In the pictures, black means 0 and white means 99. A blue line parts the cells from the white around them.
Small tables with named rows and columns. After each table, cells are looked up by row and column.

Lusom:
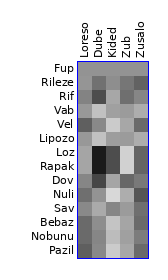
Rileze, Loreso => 58
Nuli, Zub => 67
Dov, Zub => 40
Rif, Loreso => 51
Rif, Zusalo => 52
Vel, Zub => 65
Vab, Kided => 62
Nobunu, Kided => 73
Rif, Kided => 65
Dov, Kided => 64
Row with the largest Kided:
Nuli

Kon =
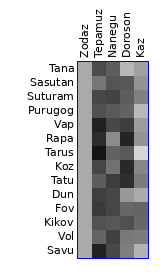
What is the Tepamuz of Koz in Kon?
27
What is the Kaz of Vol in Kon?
48
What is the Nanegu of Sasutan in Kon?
33
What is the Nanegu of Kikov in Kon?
34
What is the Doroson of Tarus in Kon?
35
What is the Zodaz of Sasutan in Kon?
66
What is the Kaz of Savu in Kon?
69
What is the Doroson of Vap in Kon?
24
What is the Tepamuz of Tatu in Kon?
36
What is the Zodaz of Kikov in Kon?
66
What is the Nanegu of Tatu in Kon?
24
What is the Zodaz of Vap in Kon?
66
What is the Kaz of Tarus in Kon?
83
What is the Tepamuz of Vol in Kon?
39
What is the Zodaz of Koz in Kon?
66
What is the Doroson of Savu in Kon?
49
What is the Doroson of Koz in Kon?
16
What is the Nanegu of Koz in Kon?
44
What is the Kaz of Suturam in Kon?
50
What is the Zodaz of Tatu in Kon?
66
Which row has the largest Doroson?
Tana

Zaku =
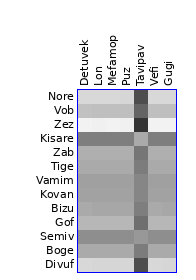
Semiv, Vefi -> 55
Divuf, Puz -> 83
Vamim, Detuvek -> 62
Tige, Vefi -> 66
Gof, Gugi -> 71
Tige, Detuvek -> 66
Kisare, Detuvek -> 49
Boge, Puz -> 66
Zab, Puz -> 68
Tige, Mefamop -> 66
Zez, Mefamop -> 94
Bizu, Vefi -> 66
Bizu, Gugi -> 65

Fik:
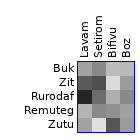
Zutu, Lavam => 63
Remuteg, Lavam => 70
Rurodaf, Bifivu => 68
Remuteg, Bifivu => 56
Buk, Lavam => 63
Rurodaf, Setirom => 42
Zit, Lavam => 35
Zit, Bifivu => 85
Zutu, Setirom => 87
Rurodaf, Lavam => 14
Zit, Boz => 60
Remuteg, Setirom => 53
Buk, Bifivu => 73
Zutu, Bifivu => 33
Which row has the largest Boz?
Buk

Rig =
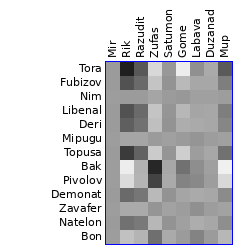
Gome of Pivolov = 51
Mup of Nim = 61
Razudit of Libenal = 41
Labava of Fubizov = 65
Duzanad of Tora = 66
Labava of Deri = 66
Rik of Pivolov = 85
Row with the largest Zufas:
Tora

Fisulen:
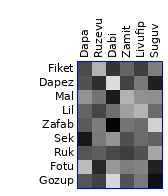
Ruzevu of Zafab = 48
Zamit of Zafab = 46
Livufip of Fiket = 24
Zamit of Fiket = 39
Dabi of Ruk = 28
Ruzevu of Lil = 27
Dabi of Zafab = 2
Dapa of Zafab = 35
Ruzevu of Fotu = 15
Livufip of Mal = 56
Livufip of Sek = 42
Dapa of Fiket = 29
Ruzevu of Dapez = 18
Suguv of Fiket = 49

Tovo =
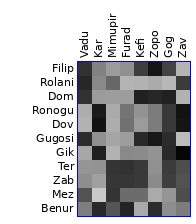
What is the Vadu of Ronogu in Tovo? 67
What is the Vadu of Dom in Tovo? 19
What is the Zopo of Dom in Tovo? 15
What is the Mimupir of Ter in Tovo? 20
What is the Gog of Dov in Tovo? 22
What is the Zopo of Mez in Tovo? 66
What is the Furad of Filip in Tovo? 56
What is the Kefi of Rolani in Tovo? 69
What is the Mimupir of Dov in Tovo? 67
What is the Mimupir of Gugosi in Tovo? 64
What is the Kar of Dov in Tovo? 7
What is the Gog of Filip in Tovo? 26
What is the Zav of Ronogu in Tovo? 7
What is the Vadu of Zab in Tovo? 55
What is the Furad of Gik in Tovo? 53
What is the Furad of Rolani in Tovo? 70
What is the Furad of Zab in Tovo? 21
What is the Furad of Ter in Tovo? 19
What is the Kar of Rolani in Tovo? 53

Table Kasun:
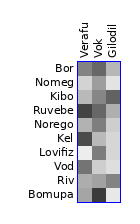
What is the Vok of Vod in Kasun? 80
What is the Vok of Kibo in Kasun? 52
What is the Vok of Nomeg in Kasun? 61
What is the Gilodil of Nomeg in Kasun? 88
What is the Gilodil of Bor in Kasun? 71
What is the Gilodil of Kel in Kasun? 83

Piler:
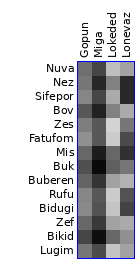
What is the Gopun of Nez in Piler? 46
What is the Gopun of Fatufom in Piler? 56
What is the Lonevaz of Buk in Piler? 46
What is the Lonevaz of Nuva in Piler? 63
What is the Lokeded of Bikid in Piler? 40
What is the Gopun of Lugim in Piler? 46
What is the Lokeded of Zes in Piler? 82
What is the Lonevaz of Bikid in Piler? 56
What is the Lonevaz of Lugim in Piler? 63
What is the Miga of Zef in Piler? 22
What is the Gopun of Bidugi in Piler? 53
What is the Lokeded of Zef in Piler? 63
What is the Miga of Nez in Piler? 15
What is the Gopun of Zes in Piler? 49
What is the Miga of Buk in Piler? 4
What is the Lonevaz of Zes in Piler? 46
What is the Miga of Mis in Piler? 11
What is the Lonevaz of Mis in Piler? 19
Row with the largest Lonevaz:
Buberen

